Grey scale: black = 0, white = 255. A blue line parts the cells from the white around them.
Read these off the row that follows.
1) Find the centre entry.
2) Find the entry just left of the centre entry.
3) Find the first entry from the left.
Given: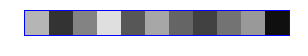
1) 167
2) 87
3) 181

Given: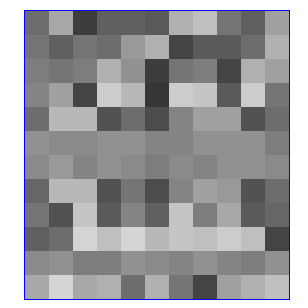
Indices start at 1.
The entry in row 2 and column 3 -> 117
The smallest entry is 54
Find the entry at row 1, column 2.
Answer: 168
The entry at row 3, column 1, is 125
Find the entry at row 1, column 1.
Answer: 109
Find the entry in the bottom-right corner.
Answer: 191
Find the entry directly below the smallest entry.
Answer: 76
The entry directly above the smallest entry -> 61
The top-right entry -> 160
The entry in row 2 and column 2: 96
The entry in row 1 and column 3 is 61
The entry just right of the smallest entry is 204
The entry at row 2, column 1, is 117
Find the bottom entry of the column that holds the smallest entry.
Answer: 176
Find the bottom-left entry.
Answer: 168
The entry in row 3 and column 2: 117
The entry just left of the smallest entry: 184

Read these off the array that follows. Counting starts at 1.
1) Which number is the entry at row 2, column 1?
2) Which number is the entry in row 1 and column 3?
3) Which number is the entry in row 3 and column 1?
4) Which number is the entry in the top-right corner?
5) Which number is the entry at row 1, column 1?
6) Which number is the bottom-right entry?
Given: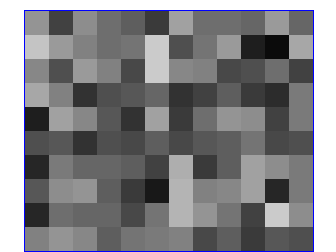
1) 196
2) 141
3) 135
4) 102
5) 148
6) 79

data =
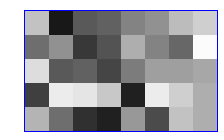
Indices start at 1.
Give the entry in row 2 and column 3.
56
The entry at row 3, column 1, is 221
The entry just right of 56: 83
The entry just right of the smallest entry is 89
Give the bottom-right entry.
174
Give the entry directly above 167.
251
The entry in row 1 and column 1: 194
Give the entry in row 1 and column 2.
24
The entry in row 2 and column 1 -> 110
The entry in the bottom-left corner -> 180
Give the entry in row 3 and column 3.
97
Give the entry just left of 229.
236

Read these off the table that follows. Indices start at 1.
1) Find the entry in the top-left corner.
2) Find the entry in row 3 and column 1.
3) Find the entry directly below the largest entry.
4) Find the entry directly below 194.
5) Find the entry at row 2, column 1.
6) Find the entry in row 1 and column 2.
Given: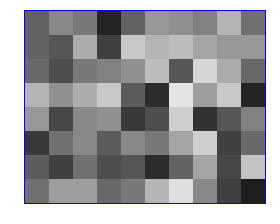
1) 99
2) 105
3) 206
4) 30
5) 99
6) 136

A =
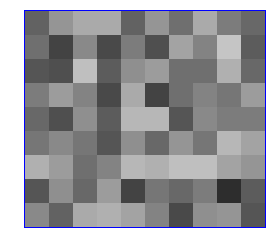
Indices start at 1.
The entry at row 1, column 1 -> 98
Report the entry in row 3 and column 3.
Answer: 191
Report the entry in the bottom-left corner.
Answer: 137
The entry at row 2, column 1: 111
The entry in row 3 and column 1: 85
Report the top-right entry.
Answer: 104
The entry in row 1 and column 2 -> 149
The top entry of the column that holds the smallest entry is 124
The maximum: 197
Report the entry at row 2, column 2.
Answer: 67
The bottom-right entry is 85
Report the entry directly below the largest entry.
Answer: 176
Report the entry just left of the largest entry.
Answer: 131
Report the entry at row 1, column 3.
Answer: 170
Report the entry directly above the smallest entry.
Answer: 163
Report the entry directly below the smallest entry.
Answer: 149
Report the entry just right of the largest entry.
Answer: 92

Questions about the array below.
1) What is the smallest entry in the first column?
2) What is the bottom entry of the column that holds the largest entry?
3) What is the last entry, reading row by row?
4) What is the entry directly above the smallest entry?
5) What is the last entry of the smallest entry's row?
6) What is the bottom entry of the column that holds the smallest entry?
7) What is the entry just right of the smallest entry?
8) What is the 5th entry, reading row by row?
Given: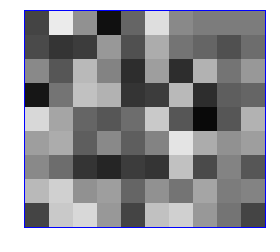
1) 22
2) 201
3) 68
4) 45
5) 178
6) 152
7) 86
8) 101

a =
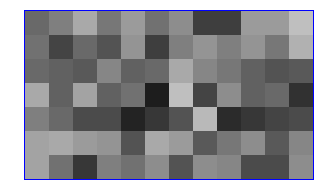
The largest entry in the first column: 169
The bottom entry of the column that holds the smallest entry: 141
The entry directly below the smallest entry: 55
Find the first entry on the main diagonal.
105
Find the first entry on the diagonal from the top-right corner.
191
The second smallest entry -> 35
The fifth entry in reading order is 155
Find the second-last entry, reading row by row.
75
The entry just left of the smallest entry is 113
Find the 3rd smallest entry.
43
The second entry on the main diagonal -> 68
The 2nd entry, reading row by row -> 127
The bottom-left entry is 163
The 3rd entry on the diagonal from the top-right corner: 97
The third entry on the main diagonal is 89
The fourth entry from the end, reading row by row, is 134
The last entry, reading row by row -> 141
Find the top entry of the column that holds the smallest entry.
113

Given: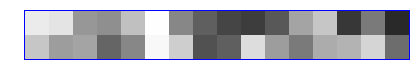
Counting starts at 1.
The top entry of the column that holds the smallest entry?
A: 41
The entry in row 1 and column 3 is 151
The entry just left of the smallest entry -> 122
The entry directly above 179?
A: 55
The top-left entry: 235
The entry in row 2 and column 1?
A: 198
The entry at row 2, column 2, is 157
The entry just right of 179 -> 213
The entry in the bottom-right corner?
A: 109
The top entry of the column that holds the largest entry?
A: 254

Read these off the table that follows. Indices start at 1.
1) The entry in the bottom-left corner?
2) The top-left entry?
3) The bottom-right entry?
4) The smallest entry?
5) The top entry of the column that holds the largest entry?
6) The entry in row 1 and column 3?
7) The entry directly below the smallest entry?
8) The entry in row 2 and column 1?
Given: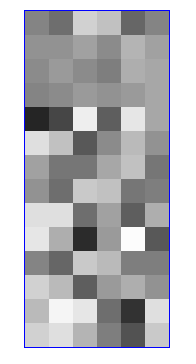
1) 209
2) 132
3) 201
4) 37
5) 102
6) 209
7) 223
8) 146
